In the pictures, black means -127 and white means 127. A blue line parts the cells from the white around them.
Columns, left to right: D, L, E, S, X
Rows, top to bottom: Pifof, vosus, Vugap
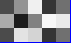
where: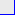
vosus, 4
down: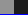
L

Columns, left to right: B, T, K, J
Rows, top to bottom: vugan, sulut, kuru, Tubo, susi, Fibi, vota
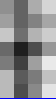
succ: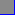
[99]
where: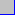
Fibi, 3

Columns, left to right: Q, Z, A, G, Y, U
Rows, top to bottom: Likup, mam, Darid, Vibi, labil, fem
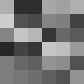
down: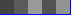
U
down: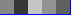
G
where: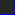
Vibi, 0
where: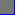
fem, 1
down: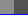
Y

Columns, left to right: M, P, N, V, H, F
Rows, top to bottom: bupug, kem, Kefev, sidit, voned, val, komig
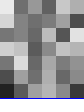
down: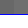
N
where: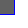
bupug, 3
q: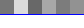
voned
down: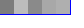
V
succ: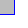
[-42]
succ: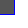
[98]

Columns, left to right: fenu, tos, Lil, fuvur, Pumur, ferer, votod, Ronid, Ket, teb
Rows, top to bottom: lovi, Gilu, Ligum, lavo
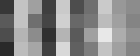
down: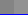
teb
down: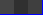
fuvur
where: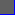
lavo, 5
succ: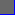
[-8]
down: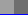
Lil
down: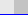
Ronid
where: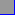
lovi, 8

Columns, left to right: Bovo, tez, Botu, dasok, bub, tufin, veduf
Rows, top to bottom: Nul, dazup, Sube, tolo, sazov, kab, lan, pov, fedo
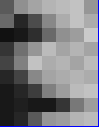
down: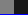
dasok
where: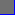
tolo, 1
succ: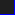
[-103]

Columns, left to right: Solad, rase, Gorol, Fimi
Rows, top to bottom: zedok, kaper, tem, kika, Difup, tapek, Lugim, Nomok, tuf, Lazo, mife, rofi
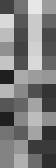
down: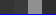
Fimi
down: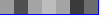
Gorol
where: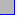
Lugim, 0
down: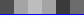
Gorol
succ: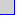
[-48]
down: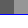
rase

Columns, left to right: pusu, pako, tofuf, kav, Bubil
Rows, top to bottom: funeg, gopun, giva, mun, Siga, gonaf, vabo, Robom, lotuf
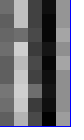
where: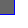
giva, 0
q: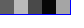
Siga
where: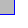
Siga, 1
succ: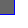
[-17]
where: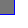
vabo, 0
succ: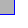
[-54]

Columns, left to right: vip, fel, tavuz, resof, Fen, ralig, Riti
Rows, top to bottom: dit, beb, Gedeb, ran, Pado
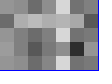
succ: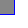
[87]
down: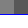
Riti

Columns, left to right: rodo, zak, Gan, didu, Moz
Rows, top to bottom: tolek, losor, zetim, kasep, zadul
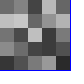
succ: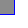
[-19]
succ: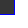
[-46]
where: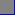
tolek, 1
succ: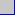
[-25]
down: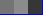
rodo
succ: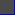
[63]
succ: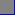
[-59]

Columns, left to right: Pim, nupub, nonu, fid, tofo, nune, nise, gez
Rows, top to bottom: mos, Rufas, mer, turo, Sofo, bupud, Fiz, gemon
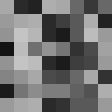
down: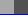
nise
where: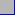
mer, 2
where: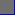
turo, 2
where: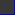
mos, 6
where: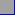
turo, 7
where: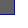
Fiz, 5

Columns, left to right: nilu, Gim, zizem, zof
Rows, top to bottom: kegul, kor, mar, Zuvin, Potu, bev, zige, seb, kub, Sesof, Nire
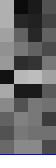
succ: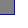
[-7]
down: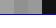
nilu
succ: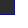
[-75]
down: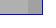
nilu

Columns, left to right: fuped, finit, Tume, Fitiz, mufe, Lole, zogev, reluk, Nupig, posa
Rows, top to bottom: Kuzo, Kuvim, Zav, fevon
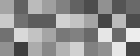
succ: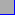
[9]
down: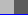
Tume

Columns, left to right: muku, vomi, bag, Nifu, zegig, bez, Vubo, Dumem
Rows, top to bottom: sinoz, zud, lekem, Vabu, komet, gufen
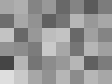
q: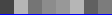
komet
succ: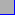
[4]
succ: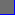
[39]
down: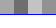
muku
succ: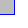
[67]
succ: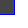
[54]

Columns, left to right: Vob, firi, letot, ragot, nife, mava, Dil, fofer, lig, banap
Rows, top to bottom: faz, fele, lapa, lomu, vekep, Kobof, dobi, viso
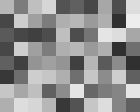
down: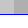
Vob
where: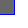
dobi, 6

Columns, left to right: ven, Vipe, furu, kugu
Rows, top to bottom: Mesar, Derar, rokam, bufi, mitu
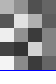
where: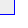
rokam, 0
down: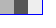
ven
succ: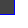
[-75]
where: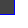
bufi, 0
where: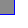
mitu, 1
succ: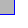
[17]

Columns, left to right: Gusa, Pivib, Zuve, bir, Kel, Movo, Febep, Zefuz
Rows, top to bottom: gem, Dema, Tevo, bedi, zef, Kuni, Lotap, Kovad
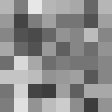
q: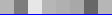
gem
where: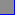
Kovad, 5
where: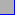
gem, 4

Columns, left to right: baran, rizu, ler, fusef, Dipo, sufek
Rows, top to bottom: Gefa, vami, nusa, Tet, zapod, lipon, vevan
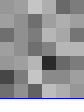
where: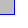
vevan, 3
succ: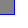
[54]
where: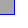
nusa, 4
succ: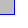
[46]

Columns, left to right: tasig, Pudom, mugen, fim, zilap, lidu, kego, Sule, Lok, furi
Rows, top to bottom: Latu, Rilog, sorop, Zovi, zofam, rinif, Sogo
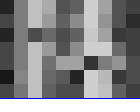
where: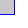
sorop, 6
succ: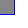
[64]
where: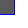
rinif, 4
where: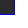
Rilog, 9
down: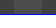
furi
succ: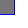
[64]
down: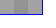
Sule

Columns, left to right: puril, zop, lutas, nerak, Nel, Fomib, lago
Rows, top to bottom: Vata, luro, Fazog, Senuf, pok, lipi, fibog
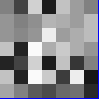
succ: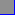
[52]
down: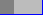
lago
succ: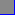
[21]
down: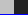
puril
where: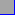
fibog, 0
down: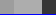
Fomib

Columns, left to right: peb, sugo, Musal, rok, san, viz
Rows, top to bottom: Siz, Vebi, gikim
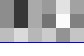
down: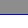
peb
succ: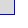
[55]

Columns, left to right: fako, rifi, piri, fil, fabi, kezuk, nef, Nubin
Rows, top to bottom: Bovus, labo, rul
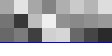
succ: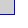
[86]
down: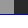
Nubin
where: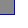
labo, 5
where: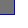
labo, 0
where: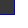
labo, 1

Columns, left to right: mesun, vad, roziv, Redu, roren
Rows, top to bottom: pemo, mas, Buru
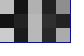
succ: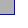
[-93]
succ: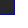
[43]
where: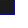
Buru, 1
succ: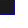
[56]

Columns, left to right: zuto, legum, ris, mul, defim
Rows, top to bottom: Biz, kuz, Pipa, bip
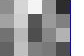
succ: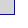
[116]
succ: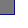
[-49]
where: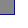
Pipa, 3
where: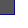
kuz, 2
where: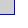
kuz, 1

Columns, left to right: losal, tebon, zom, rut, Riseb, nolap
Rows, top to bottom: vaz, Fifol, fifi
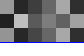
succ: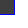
[-24]
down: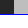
tebon
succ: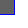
[34]

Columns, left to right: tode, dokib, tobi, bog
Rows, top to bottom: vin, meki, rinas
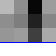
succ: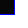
[28]
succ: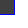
[42]
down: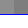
dokib
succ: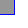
[28]
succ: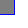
[-94]

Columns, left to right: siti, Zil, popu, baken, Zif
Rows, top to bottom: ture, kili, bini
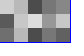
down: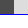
popu
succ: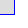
[23]
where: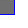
bini, 0
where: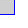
ture, 0
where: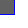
bini, 4

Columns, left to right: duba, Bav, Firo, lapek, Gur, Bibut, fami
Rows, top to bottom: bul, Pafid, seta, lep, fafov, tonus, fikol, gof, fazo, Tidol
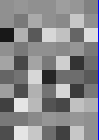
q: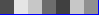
Tidol
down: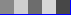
Gur
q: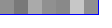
Pafid
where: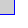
fafov, 4
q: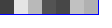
gof

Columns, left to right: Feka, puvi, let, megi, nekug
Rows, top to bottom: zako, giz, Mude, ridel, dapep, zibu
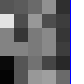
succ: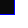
[-42]
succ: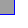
[-21]
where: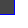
dapep, 3
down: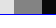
Feka
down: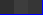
nekug
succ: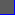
[-21]

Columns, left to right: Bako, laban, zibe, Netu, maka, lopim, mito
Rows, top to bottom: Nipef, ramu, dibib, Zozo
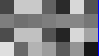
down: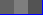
Netu
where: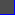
dibib, 0
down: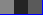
maka
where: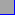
dibib, 6
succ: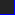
[88]

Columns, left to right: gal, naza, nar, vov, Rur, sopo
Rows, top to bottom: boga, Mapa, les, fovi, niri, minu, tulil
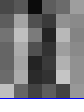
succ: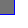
[63]
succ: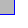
[4]
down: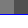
nar

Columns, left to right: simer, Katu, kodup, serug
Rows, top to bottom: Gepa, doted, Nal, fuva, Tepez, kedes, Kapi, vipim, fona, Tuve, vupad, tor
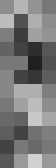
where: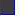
Nal, 1
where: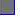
Tuve, 2
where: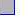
Gepa, 1

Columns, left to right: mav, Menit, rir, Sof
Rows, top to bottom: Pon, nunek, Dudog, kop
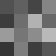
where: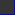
kop, 0
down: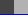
rir

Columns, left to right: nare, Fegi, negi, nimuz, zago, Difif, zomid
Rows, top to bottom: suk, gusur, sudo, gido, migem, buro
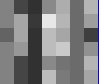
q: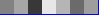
gusur
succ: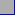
[-20]
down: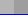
zomid
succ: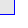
[53]

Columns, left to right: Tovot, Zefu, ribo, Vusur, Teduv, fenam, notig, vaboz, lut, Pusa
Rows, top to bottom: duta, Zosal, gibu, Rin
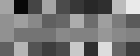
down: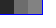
notig
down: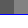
Pusa
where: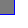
Zosal, 8

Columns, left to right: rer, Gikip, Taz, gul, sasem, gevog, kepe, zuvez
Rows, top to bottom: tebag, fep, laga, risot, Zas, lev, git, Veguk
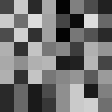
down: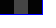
sasem
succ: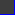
[48]

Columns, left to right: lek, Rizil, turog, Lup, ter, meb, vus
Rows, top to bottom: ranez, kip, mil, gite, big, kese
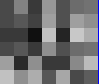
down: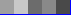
meb
